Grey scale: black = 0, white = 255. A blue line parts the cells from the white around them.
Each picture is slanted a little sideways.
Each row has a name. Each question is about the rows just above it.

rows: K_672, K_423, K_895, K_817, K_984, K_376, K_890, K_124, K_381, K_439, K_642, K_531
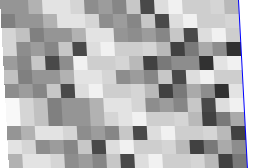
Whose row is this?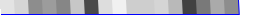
K_642
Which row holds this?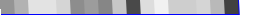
K_439
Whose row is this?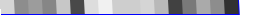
K_817

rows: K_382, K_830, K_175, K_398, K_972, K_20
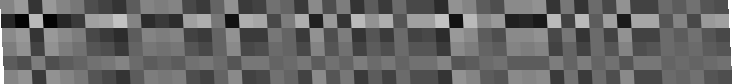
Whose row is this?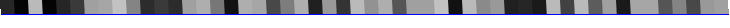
K_830
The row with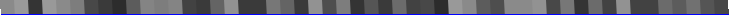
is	K_175
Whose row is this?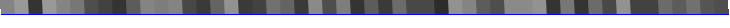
K_382

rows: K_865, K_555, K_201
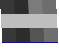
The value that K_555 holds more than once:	[190]
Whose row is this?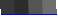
K_201
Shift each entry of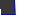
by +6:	[62]
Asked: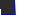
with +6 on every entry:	[50]

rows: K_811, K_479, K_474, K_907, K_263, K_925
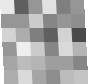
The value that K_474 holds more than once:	[211]
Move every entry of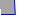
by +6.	[171]
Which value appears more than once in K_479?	[150]

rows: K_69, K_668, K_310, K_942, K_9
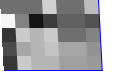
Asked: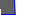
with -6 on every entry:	[91]
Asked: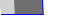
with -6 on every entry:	[202,105,105]
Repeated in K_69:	[111]
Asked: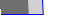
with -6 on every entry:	[105,105,202]
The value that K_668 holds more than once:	[97]

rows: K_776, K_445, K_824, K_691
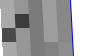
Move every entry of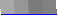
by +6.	[175,156,129,135]
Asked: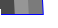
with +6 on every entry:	[80,156,129]

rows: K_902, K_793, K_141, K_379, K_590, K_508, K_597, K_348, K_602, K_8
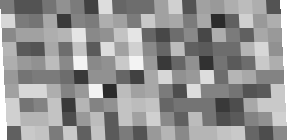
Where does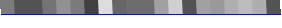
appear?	K_902
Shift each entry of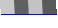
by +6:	[207,102,201,96]
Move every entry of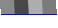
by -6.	[131,65,168,117]
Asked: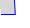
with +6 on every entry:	[221]
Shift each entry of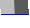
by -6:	[182,84]

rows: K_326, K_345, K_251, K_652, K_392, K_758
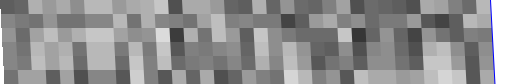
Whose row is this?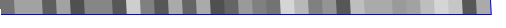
K_758
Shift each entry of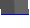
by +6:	[86,107]
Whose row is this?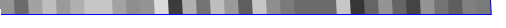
K_251
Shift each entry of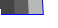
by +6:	[74,100,190]
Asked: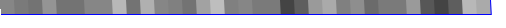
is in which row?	K_345
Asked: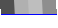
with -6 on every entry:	[74,170,184,136]

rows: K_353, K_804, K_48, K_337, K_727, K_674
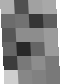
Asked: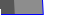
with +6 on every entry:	[93,147,147]
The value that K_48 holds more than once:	[141]

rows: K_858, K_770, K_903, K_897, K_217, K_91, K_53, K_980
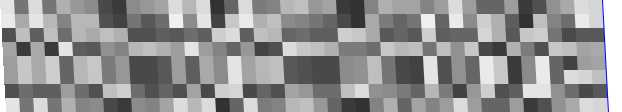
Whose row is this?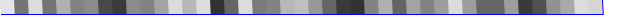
K_980

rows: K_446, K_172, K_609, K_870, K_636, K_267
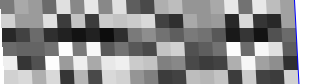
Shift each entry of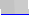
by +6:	[201,209]
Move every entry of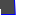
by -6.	[67]
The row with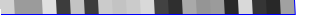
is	K_172
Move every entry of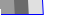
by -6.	[149,101,218]

